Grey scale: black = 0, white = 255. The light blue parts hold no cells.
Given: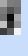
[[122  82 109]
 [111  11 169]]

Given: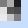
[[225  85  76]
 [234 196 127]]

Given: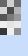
[[215  75 180]
 [ 85 123 151]]

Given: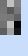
[[118  89 120]
 [123 120  98]]

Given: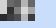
[[209  50 128]
 [ 43  62  78]]

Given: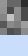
[[146  74 141]
 [133 195 139]]

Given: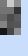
[[115 115  52]
 [103  77  92]]
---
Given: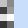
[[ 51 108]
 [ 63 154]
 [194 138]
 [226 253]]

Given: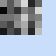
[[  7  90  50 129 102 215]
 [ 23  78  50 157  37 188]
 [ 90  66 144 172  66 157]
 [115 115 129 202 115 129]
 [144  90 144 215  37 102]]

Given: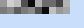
[[122 137  92 122 137  80  11 191 152 165]
 [152 207 191  80  11 178 108 108  68 178]]

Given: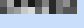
[[ 69 142 158 200 216 100 184  41 115  85  85]
 [100 171  26 129  26  69 129  41 115 142  69]]

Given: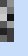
[[ 34  60]
 [ 75 145]
 [ 90 157]
 [102  60]
 [188 118]
 [203  20]]

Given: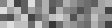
[[ 95  82 163 207  67 109 147 192 207 176  82 147 121 192 147 147]
 [134 207  67  95 222 121 176  95 109 176 147 121 109  95 163 176]
 [192 222 192 192 109 207 134  54 109 163 147 121 109 176 134  67]
 [222 163 192  95 163 134 176  82 176 134 121  82 109 163 163  67]]
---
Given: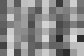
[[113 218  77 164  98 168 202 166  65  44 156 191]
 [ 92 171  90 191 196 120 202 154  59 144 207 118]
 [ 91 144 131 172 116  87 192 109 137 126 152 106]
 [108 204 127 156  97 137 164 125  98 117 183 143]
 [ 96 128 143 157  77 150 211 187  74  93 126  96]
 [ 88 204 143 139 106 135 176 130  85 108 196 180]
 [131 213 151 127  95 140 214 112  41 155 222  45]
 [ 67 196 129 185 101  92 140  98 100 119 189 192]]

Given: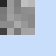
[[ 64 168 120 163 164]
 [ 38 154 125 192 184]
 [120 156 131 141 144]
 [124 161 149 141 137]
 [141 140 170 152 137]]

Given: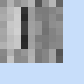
[[131 194 138 140 179 120 133 162  92]
 [139 177 144 160 180  85 145 182 100]
 [166 189 201  50 156 124 123 132 142]
 [172 184 205  41 156 129 124 140 127]
 [158 199 204  64 160 150 118 142 146]
 [167 196 208  63 162 149 114 131 142]
 [164 188 199  40 159 124 122 130 135]
 [177 191 199  43 162 136 120 135 137]
 [136 174 135 150 175 122 133 162  83]]

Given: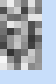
[[232 195 123 232 137 153]
 [190 238 171 122 225 135]
 [ 80 173 205  66 168 119]
 [173 112 106 134 228 229]
 [124 230 206 178  80 122]
 [113  62 122 181  80 184]
 [ 92 148 189 154  56  94]
 [ 68 147 198 140  65 128]
 [163  52  95 114 201 147]
 [246 144  92 200 186 146]]

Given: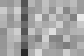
[[154 183 162  41 175 216 162 165 160 204 170 161]
 [156 151 172  83 181 158 192 167 180 173 187 156]
 [202 167 207 106 151 160 187 148 199 134 172 154]
 [181 147 187  76 163 216 146 197 160 173 128 231]
 [176 152 164 107 160 182 169 176 205 153 170 200]
 [140 185 206  85 197 162 191 222 165 158 178 181]
 [150 181 190 119 151 128 208 133 130 192 149 156]
 [150 176 156  90 153 171 187 153 140 125 148 181]]

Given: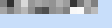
[[165 129 160 183 143  94  78 144 153 129 247 249 159 186]
 [129  48 162 216 151 166 154 147 176 157  54 120 170 128]]

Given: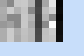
[[173 203 170 191 181  75 193 198  16]
 [163 136 198 201 178  65 165 230   6]
 [173 203 177 196 136  71 189 208   9]
 [169 136 136 199 181  65 179 136   4]
 [152 161 136 200 170  62 138 249  13]
 [173 203 174 193 182  73 191 203  13]]

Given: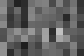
[[146  45  89  55  89  83 103 108 103  66 116  47]
 [132  83  34  44 112 125 129  74 127  80 113  51]
 [142  67 106  48 131  92 118 110  89  96 126  58]
 [117  54  83  48 135 113 105 101  92  40 108  78]
 [137  59  77  41 104 100  98  87 113  72 118  56]
 [ 83 118 144 113 152 105 160  45 192  96  98  89]
 [ 80 126 104 142 104  90 162  58 164 141  86  78]
 [144  86  72  30  89  67 125 108  89  91 128  73]]
